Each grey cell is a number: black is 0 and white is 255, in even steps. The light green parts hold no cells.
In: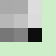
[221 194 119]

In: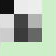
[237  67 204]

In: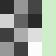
[69 98 62]

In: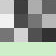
[ 98 117 211]

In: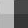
[ 72 179]

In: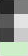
[124  88]

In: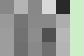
[ 41 137 141 111]

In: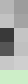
[156 194]
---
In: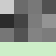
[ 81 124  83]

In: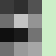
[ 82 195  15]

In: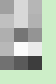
[182 216 175]

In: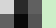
[96  9]

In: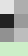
[174  34]

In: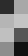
[168 181]

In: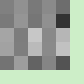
[109 144 199 126 115]
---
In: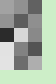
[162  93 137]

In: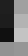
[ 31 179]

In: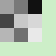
[162 200 233]

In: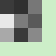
[ 59 124 137]

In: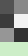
[ 83 242]

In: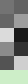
[115 157]

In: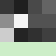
[ 55 244  48]
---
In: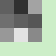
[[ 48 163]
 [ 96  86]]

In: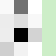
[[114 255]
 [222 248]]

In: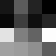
[[92 35]
 [62 15]]

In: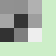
[[144 177]
 [ 52 158]]

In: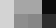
[[166 166]
 [142 135]]

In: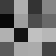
[[175  51]
 [159  77]]
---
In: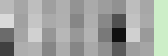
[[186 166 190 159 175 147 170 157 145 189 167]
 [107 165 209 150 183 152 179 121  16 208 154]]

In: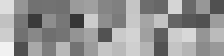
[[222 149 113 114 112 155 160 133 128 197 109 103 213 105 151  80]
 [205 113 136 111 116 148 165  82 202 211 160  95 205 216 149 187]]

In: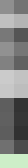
[[143 115]
 [120  85]
 [129  97]
 [199 189]
 [ 96  54]
 [112  75]]

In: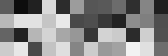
[[ 92  13  33 217  44 156  86  89 108  47 133  31]
 [100  33 182 212 167 151  54 211 203  43 207  80]]

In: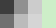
[[ 61 144 204]]

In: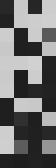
[[ 40 201  38 205]
 [205  33 204  89]
 [204 204 209  33]
 [204  30  37  34]
 [ 31  48  31 188]
 [207  92  32 149]]
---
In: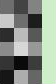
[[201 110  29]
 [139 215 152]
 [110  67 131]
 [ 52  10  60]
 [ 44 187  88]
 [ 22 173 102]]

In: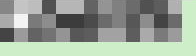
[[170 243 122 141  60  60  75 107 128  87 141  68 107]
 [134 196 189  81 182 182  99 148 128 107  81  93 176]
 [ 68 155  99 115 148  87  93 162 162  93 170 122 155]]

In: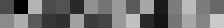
[[139 174  89  54  48 161  60  68 153 193  41  21 117 167 132 201]
 [ 75   2 180  75  82  41 145 117 153  89 167  27 124 187 124 104]]

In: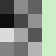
[[219 166  85]
 [131 111 180]
 [ 49 139  97]
 [ 14  71 147]]

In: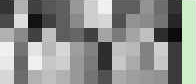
[[240 116 227 184 214 158 130  45 191 184 130 206  59]
 [233 102 240 199 206 152 123  45 199 170 130 199  59]
 [214 109 177 191 177 152 116  81 170 158 152 146  59]
 [177 138  65 191  94 102  65 164 123 164 191  45  12]
 [ 73 221  18  65  94 138 206 214  81 146 138 116  38]
 [ 52 177  65  87  94 152 206 240  94  94 146 109  52]]

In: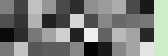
[[128  67 193 150  74  45 143 156 172  74  25]
 [120 193  86  93  93 135   3  25 135 164 227]
 [ 80  53 178  33  59 214  74 135 105 113 120]
 [ 10  45 120 164 207  33 239  99 186 164  39]]
